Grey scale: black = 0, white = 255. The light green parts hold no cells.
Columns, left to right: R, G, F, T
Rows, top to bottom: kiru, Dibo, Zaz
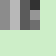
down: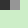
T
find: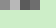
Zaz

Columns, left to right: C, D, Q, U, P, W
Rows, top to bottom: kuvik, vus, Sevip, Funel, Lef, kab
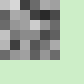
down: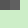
U
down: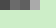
W
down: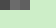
W

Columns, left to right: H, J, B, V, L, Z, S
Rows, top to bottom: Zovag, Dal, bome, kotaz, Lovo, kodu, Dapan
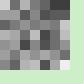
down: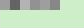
H
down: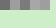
J
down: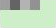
H
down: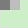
V
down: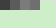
Z
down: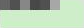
L
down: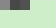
L

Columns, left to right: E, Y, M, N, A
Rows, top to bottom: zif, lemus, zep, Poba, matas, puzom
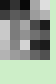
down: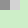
M
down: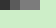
Y
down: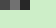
N

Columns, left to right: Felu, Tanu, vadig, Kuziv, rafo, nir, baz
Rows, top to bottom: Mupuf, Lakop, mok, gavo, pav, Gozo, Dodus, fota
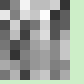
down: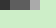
baz
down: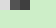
vadig
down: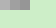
Kuziv
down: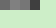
vadig
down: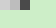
Tanu

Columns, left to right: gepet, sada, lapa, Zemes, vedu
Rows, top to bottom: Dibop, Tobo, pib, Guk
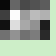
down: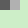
vedu
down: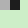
vedu
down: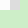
sada

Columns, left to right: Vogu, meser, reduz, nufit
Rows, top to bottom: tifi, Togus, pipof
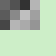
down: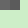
Vogu
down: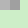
nufit
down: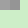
nufit

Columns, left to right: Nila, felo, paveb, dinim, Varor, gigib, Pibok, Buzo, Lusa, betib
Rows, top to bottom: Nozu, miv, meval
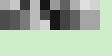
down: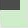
Nila
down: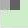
Buzo

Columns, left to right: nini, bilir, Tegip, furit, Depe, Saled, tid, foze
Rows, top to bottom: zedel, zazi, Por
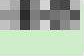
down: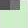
Saled
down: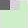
Depe
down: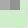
bilir

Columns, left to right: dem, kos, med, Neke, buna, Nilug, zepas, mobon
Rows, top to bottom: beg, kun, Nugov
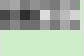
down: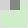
mobon
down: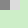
buna
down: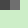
dem

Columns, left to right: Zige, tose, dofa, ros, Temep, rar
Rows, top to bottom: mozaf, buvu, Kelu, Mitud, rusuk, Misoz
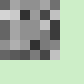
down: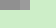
dofa
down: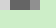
Zige

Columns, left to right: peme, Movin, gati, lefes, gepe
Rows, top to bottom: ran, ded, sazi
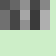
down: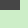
Movin
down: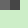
Movin
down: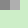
gepe
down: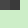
lefes
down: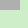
gepe
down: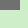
peme

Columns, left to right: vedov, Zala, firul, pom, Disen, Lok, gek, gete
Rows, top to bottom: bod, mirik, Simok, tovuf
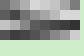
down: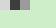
gek
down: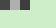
Zala
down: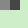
firul

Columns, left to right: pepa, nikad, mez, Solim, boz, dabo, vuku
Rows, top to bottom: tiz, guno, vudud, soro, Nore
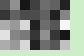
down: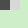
mez
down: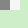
vuku
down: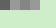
nikad
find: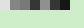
soro
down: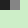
vuku
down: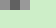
nikad

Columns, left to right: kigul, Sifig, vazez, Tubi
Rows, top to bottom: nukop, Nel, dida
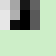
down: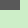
Tubi
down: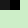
vazez
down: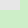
kigul

